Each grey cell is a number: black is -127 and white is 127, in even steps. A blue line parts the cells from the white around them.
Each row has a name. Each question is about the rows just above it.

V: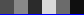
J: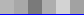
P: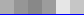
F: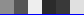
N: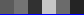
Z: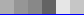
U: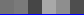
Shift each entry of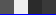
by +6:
[-36,116,-78,-64]
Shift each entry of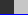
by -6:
[-84,64]
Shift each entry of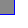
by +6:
[14]
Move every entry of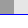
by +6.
[34,108]
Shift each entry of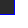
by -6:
[-90]
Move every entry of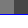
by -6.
[-11,-63]

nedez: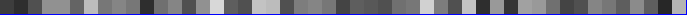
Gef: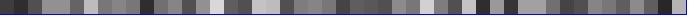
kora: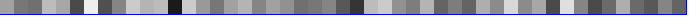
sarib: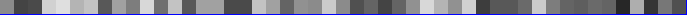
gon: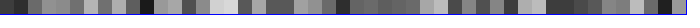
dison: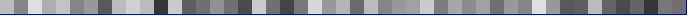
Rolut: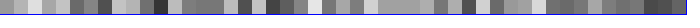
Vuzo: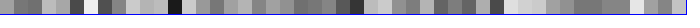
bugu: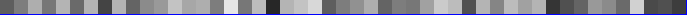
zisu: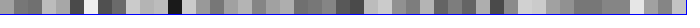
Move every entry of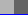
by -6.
[46,-33]
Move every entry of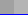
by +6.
[39,58]
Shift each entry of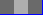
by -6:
[-27,40,-27]
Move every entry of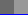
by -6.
[-27,19]
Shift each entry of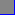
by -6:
[-1]

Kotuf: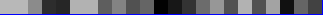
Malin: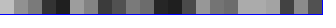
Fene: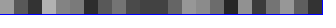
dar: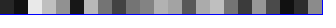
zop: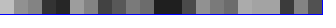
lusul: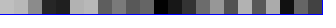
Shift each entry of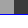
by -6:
[29,-74]
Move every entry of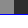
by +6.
[17,-76]
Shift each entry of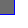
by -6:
[-25]
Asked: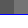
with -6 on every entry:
[-45,-17]
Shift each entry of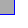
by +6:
[49]
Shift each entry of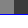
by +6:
[9,-62]
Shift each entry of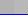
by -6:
[44,50]

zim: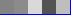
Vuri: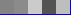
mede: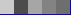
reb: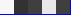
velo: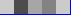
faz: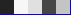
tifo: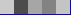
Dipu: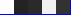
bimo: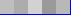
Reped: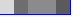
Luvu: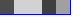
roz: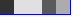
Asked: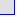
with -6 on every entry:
[90]
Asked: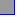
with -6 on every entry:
[20]

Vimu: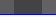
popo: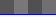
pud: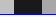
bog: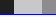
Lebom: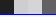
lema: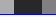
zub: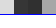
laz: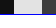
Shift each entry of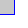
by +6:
[78]
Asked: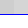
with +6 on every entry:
[84,91]
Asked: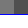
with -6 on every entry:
[-13,-53]
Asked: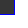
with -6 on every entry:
[-79]

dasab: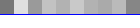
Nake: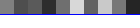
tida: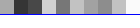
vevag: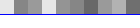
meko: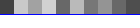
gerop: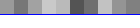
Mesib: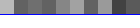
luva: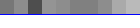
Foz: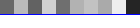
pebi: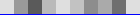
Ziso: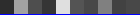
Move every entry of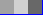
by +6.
[40,87,-17]
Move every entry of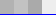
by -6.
[44,60,36,104]
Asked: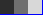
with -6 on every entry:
[-88,-22,82]
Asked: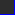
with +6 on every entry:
[-76]
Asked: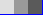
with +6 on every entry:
[101,32,-31]

